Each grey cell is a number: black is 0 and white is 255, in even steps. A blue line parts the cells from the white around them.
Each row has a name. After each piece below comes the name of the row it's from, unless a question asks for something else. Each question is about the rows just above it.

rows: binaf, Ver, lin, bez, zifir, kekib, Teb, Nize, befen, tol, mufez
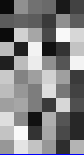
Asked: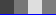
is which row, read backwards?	Teb
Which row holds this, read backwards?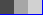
lin
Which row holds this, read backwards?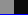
binaf
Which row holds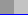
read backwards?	mufez
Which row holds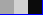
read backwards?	lin

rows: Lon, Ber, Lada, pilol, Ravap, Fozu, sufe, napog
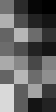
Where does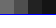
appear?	pilol
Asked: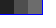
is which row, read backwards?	pilol
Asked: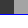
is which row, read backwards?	sufe

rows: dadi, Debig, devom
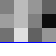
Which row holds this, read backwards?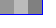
dadi
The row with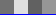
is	devom
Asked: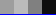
Debig

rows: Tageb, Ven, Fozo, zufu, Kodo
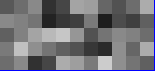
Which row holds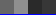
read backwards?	zufu
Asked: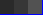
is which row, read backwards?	zufu
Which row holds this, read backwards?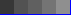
zufu
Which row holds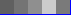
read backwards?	Kodo
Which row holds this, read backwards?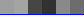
Tageb
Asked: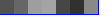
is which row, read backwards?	Tageb
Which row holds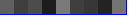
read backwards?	Ven

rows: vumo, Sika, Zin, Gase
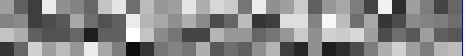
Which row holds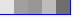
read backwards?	vumo
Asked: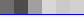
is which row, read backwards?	Zin
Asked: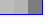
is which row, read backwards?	Gase
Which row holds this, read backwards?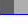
Zin
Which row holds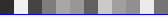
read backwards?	vumo
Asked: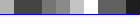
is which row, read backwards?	Zin

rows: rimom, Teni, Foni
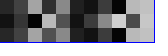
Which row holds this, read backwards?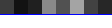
Foni
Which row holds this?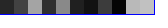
rimom
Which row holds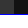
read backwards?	Teni
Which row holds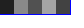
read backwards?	Foni

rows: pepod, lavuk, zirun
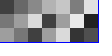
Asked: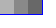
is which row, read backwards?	pepod
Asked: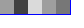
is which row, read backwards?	lavuk

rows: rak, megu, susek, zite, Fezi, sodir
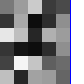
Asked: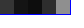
zite
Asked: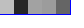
sodir
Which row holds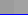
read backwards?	sodir
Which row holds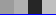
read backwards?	susek
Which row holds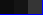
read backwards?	zite
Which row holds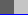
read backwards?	Fezi

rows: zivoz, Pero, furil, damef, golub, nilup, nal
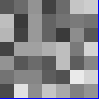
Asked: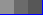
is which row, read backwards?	zivoz
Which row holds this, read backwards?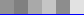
nal
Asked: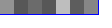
golub

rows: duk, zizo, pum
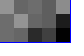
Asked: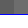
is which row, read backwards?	duk
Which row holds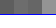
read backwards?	duk
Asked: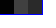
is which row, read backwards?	pum
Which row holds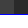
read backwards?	pum
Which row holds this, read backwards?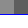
duk
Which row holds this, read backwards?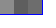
duk

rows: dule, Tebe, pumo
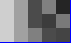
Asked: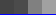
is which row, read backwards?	pumo
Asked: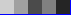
dule
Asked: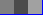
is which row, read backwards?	dule
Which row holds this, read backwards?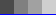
pumo
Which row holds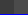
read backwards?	Tebe
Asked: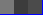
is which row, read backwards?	Tebe
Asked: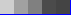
pumo

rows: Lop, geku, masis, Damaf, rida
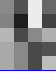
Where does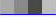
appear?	rida
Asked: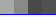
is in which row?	Damaf

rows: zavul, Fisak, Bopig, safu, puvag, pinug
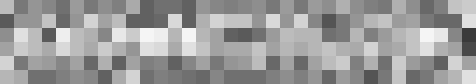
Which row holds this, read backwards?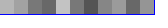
pinug
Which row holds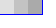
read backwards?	safu
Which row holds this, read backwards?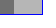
Bopig
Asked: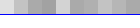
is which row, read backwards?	safu
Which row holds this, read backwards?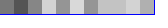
Fisak
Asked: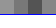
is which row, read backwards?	Fisak

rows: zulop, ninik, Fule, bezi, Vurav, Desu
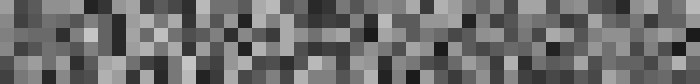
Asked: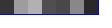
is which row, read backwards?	Desu
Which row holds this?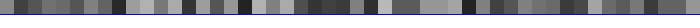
ninik
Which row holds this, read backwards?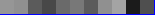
Fule

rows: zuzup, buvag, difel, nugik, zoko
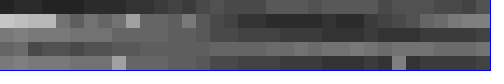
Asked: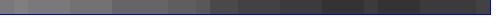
difel
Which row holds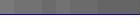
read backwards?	nugik
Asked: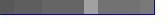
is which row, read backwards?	zoko
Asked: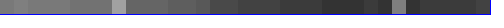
zoko
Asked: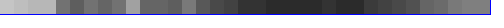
buvag

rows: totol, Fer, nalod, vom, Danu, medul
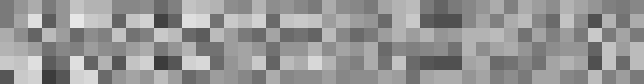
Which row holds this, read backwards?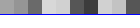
Danu
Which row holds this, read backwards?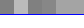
medul

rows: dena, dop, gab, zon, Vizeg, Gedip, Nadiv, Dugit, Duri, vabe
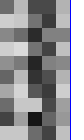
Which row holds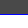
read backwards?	dena
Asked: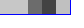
vabe
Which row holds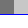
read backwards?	dop
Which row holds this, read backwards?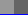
Duri

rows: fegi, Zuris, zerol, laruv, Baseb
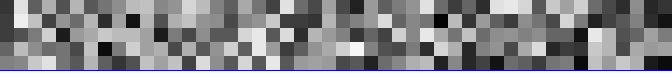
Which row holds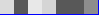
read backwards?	zerol
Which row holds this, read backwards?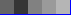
zerol

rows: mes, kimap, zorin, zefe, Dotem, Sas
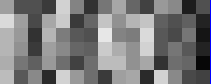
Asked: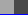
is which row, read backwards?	kimap
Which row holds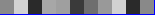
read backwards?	Sas

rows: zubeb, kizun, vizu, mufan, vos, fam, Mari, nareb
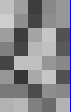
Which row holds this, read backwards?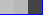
mufan
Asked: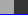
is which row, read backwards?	fam
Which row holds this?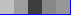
zubeb

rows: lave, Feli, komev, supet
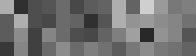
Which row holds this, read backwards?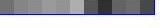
Feli
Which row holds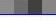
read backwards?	supet
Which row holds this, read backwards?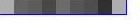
lave
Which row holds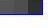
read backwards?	lave
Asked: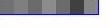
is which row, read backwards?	supet
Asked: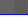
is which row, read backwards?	lave

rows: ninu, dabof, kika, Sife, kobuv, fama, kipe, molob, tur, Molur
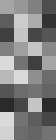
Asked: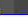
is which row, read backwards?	kika
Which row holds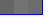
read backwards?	kipe
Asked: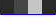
molob
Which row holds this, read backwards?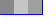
Sife
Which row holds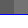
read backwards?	tur
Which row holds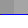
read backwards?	ninu

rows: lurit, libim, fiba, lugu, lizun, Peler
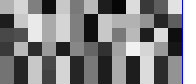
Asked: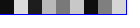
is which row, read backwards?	fiba
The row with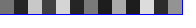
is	Peler
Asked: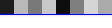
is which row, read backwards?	fiba
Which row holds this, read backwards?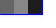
lugu
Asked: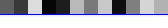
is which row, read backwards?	lurit

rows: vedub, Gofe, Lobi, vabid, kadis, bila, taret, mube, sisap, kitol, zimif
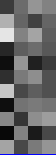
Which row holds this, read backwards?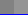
vedub
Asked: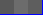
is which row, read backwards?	vabid
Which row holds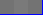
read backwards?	mube
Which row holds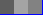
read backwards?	Lobi

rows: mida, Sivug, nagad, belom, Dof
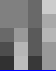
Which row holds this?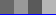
nagad
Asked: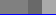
Sivug
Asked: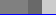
mida

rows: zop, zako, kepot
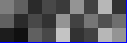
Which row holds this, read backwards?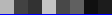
kepot
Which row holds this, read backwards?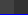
kepot
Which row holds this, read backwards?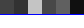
kepot
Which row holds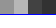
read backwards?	kepot
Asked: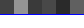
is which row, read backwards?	zop
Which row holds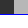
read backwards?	zop
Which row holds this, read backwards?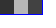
zop

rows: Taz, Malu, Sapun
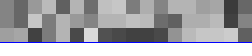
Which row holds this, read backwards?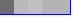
Malu
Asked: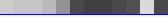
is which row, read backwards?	Sapun
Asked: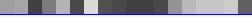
Sapun
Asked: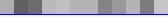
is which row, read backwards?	Malu
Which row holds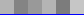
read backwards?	Malu

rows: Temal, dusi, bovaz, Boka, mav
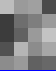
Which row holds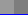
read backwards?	dusi
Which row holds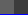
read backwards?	bovaz
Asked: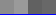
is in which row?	mav
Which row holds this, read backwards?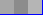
Boka
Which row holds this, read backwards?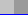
bovaz

